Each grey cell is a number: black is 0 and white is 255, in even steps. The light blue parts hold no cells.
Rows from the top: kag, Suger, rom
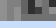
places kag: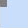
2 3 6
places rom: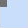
4 5 6 7 8
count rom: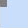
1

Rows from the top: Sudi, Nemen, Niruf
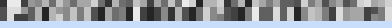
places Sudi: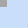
12 13 21 23 38 40 46 49 54
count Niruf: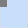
6

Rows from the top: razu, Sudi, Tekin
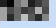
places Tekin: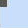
5
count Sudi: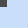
3
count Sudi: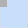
1
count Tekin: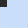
2

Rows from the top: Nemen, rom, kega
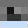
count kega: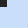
0
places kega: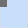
1
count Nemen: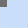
4
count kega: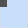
0
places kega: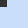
2 3

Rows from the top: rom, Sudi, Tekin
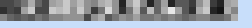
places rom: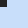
18 22 25 32
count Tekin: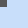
3

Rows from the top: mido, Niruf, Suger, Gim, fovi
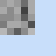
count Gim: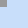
1
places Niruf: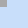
1 3 5
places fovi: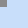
2 4
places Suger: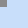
1 2
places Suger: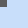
4
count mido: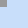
2

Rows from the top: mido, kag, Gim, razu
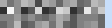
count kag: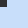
4
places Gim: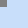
1 2 8 12 13 14
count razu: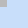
1
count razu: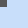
2
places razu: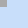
7 9
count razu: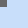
4

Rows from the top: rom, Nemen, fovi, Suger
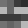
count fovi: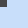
1
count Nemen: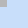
3
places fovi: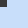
1 2 3
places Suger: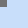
1 3

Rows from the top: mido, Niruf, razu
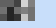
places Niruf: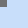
1 3 5
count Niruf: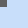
0
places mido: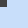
3

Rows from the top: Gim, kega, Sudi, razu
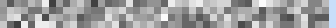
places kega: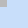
3 10 11 17 22 37 42
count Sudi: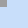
5
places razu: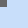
2 5 18 27 28 36 45
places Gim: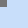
17 21 34

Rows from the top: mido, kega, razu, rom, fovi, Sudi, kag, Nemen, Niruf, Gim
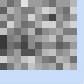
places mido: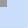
1 5 6 9 10
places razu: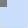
2 7 10
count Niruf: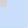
2

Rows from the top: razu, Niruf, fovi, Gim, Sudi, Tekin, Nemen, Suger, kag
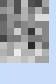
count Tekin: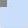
1
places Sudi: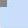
2 4 7
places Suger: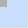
1 4 5 7
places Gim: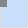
4 6 7
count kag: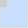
3
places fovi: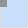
2 3 5
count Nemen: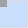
1

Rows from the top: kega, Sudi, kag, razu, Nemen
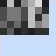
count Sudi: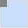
0
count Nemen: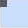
1
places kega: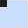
1 3 7
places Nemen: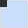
1 4 6 7
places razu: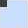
2

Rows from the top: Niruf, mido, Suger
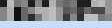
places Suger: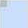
8 13 14
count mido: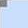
2
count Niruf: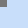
3
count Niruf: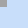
0
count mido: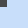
2

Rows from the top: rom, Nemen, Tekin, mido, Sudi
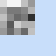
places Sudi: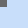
2 4
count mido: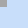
1
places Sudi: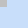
5
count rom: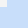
2
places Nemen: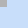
5

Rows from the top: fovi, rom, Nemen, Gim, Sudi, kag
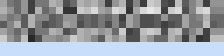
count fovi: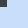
6
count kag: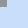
8
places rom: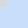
14 17 21 23 26 30
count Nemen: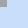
2
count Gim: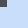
7
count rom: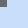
2
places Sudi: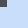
10 20 24

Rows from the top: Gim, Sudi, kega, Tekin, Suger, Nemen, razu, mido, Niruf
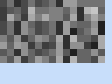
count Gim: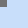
7
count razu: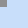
3
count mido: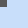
4
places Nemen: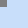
1 7
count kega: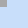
5
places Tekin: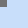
2 8 11

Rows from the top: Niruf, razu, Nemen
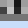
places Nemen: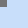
1 2 3 4
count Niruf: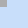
1
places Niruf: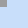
1 4

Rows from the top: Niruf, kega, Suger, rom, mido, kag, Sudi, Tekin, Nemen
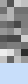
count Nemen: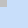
2
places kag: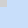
4
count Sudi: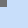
2
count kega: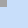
0
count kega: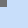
3
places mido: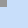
1
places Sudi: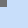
1 4

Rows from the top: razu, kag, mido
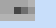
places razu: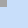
1 2 3 4
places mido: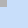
1 2 3 4 5
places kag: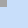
1 2
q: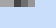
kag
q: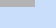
mido
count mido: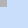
5

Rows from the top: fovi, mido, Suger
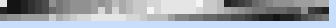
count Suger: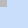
4
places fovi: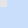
1 24 25 26 27 28
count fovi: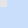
6
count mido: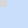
4

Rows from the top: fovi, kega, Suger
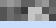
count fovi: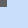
3
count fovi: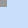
2
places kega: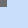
2 8
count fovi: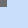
0

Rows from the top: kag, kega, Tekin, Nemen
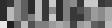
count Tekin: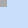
1
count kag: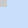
3
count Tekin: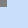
2

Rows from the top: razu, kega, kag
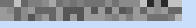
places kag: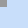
1 2 7 9 11 13 14 15 18 20 21
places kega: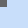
3 6 7 8 19 21 25 26
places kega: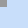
1 5 9 13 15 17 20 22 24
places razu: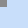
7 16 18 19 20 23
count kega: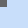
8
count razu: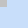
4
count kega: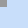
9

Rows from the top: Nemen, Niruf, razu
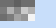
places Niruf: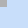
2 5
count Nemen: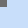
4
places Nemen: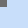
1 2 4 5
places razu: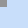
4
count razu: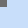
1
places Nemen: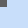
3
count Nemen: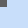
1

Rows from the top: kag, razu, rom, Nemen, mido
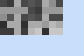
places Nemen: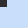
1 4
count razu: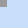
7
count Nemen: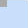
5
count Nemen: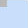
1
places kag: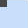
1 4 6 9

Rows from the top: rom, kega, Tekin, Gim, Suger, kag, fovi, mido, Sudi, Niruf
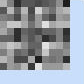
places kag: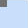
4 6
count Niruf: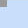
4
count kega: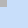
3

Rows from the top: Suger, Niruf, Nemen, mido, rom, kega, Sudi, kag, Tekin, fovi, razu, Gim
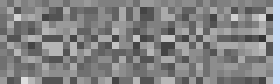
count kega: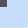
10
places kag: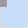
32 36
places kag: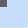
5 6 15 17 18 25 33
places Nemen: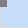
2 23 29 33 36
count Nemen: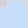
3

